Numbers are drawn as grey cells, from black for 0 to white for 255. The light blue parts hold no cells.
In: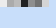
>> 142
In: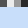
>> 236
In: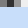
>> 49
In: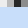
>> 185
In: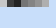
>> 132
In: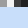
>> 243
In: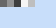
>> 62
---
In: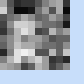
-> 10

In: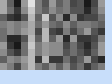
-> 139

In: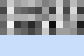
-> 55

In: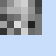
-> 76

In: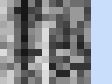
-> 67

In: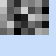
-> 0

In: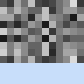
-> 113

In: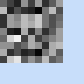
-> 80
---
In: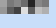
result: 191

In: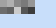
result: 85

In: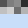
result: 110

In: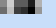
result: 1

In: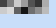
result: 142

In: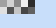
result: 70

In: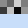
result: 7
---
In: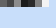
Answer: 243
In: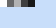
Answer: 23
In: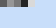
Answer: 217
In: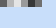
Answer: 111
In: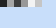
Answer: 197
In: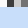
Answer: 114
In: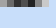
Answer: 201
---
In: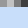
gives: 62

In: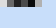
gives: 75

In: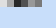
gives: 82

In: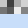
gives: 210

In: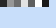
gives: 226

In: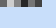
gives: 38

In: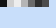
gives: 181

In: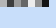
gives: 102
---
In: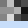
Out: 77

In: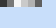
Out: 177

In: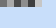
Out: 62

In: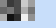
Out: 239

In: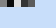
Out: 52

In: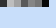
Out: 117

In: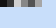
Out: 83

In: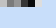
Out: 9

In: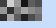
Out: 78

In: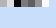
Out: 150
